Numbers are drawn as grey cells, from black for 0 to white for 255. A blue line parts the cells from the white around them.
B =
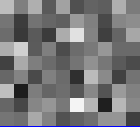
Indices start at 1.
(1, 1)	189
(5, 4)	107
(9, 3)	169
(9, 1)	117
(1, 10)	123
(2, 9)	134
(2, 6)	154
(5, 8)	119
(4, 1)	173
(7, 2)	29
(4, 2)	208
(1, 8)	94
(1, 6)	80
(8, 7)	182
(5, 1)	65
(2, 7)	128
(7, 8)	84
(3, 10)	167
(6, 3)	74
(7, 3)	125
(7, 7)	136
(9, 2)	111
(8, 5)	120
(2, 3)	115
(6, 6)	47
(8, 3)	134

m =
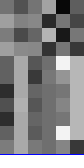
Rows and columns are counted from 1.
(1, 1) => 115
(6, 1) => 97
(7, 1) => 45
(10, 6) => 183
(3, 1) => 124
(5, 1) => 97
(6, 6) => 183
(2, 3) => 136
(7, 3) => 101
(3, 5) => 24
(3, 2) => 74
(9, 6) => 183
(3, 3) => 101
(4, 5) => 118
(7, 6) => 183
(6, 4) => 120
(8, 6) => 183
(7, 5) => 118
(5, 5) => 243

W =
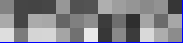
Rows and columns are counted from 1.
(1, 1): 131
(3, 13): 140
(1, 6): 81
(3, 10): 59
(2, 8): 60
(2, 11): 165
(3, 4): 214
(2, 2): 69
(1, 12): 146
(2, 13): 167
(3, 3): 213

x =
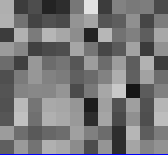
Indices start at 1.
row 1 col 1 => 175
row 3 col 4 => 182
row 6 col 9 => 174
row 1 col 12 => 74
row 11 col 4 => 176
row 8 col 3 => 117
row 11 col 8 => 149
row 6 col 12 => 109
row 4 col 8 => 70
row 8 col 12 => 181
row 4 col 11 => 59
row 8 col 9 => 82
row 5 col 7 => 157
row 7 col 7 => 121
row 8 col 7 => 28
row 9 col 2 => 193
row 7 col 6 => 75
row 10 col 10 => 182
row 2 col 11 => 70
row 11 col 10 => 165
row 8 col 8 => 160
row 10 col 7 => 128
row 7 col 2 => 132
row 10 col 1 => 156
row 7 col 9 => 201
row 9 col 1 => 86
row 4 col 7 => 117
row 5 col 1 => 108
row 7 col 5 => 149
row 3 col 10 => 128
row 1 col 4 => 35
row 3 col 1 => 60
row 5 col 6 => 86
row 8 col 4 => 169

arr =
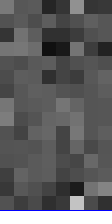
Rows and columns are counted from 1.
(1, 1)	121
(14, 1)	56
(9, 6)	114
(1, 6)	145
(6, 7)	88
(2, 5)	68
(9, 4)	101
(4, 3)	109
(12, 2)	83
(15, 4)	47
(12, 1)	81
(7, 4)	93
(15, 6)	195
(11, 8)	85
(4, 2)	119
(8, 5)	117
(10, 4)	103
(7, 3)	95
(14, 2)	88
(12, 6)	70
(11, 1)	84
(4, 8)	34
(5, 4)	93
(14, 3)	80
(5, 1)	82
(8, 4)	93
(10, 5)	68
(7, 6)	80
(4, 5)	25
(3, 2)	114
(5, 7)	85
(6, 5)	68
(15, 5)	57
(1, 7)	53
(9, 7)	85
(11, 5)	68

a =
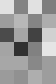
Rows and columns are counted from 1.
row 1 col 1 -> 225
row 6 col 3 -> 174
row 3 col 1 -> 75
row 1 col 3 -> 225
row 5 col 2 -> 167
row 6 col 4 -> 157
